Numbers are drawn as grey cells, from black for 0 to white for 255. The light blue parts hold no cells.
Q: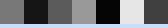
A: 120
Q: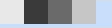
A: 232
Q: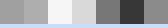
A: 160
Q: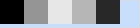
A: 0
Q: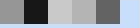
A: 150
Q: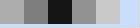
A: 173
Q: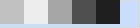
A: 193
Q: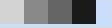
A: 210
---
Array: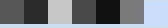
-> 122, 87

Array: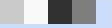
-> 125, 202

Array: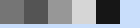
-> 22, 117

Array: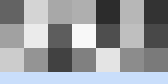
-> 51, 204

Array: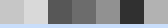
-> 178, 198

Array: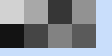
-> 146, 19

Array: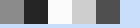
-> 79, 139

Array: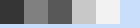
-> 242, 53

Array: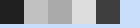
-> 62, 32
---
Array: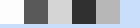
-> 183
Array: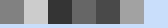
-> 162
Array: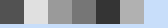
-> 177
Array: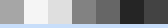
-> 67
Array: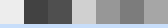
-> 166
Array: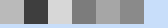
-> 138
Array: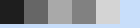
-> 212
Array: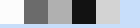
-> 211
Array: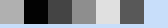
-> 88
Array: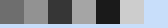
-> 205
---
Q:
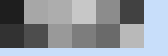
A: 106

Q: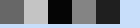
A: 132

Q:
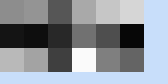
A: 127

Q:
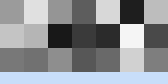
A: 209

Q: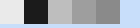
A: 158

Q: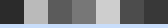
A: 76
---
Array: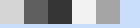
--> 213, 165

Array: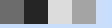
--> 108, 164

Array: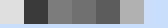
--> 223, 177

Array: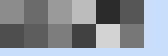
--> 140, 119

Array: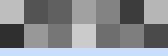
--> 189, 74

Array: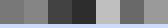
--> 120, 154

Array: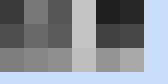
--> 58, 168
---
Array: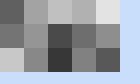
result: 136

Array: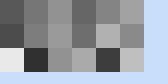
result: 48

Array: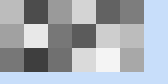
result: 62

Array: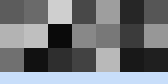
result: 17

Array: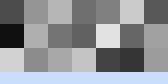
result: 141

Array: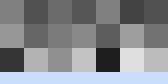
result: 179
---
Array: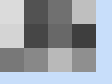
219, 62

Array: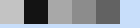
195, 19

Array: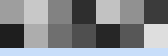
222, 30

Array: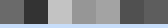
195, 51

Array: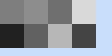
217, 33

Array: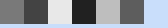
232, 33

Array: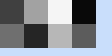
245, 9

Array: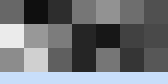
235, 15

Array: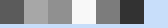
248, 50

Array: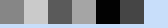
202, 2
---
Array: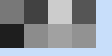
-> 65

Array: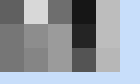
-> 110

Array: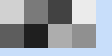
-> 122

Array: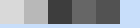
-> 61

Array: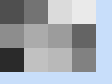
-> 115

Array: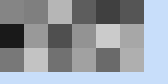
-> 93
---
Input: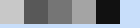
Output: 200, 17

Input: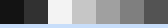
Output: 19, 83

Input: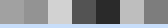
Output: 161, 125

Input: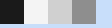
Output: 26, 142

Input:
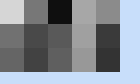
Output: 214, 51

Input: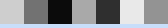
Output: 206, 147

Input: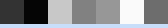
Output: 51, 109
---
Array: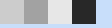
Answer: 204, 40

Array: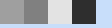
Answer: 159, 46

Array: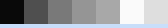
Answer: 9, 222

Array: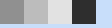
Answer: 144, 46

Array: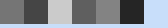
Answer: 117, 37

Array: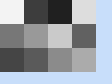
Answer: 243, 171

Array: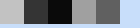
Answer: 194, 96

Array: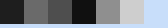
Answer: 30, 206
